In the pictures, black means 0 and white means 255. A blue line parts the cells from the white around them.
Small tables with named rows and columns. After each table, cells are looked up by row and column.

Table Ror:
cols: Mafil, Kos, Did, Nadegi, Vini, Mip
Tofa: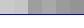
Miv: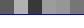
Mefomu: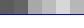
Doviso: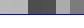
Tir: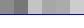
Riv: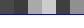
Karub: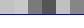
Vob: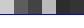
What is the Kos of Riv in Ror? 60
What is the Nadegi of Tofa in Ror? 168
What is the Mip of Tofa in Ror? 148
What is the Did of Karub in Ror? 122
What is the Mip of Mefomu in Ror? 183
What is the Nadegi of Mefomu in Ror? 188
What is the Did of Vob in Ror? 67
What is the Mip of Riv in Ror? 144
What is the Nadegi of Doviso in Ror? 80
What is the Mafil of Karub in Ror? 194
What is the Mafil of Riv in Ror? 72
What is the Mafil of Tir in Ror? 139
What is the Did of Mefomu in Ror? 168
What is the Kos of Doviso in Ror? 183
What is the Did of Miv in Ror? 56
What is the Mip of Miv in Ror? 118
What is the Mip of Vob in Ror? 52
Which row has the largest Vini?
Mefomu

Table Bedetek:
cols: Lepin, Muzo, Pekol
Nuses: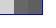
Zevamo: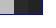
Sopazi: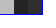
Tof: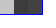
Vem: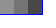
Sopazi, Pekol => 47
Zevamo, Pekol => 35
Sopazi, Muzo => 37
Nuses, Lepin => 211
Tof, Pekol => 66
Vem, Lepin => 145
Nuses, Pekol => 95
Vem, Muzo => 116
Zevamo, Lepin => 190
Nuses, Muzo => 103
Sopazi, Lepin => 190
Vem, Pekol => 72
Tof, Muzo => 60
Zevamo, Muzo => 42
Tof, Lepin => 198

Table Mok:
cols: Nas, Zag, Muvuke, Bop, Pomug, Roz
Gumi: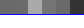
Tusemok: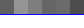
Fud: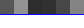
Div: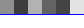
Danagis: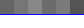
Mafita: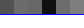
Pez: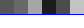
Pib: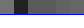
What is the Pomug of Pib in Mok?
98
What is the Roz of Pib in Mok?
102
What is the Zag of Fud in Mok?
146
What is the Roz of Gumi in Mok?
52
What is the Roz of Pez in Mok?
195
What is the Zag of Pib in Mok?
33
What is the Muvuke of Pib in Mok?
90
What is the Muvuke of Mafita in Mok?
103
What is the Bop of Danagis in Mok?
108
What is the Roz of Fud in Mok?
132
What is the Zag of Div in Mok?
61
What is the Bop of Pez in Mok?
28

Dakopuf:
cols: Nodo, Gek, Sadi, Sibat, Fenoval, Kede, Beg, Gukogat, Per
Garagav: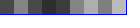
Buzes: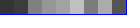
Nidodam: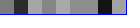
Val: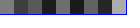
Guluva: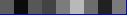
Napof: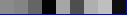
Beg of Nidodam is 141
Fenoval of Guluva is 124
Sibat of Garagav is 46
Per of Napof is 14
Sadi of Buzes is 128
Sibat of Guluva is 67
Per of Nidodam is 162
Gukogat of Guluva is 33
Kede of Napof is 78
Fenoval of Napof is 166
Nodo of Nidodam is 123

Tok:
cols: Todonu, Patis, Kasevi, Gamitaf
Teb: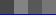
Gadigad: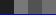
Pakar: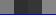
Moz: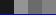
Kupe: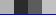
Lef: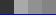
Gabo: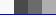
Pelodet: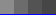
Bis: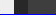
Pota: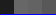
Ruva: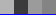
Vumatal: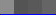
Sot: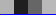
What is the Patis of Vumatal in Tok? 84
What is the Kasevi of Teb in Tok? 88
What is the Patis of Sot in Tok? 31
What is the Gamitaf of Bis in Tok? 62
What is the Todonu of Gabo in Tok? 248
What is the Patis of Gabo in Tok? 74
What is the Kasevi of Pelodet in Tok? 83
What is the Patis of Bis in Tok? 40
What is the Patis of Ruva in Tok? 59
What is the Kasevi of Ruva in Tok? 155
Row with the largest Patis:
Lef

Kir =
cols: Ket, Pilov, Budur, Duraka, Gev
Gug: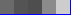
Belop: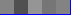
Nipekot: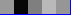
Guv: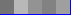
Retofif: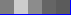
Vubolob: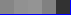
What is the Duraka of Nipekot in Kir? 185
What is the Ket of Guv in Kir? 115
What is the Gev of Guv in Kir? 159
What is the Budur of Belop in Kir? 149
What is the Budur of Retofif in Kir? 140
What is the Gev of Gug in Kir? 205
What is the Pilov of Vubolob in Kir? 145
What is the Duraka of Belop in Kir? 118
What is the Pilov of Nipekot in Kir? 7
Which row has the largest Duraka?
Nipekot

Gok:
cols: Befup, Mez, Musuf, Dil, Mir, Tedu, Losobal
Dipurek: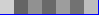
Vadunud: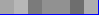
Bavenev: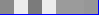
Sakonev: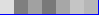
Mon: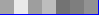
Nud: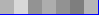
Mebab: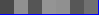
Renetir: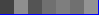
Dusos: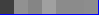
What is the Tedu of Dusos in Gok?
139
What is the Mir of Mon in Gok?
115
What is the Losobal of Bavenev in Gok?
151
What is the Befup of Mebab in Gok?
74
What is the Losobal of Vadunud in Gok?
174
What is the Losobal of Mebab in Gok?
112
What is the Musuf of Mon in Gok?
158
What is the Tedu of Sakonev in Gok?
197
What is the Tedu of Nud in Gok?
126

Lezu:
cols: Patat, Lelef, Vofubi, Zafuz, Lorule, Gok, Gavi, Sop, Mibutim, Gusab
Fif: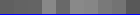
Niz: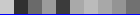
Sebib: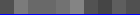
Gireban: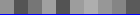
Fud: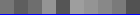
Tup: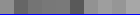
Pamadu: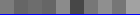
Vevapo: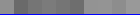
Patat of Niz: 202
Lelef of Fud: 94
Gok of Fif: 137
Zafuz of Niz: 155
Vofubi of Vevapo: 117
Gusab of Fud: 82
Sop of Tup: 158
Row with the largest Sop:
Niz

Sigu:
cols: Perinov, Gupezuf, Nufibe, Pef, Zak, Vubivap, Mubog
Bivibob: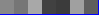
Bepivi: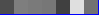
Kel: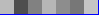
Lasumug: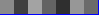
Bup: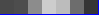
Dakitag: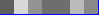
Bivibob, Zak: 59
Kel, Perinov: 187
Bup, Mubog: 53
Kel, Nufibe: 129
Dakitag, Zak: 110
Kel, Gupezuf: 78
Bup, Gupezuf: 77
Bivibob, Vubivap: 160
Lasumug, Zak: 47
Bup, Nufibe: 140
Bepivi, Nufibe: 122
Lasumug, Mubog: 107
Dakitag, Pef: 110
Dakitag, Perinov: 94
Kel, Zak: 141
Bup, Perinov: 73
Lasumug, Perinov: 138
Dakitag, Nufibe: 147
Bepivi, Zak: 64
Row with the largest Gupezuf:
Dakitag

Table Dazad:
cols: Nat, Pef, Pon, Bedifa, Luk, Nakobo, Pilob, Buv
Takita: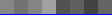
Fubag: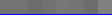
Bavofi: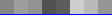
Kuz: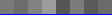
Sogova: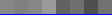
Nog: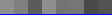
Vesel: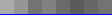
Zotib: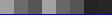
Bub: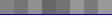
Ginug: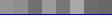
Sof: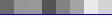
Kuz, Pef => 108
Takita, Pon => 132
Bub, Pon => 144
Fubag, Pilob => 109
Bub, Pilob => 122
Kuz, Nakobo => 123
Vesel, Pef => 150
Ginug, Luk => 119
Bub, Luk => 114
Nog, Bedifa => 143
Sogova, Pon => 135

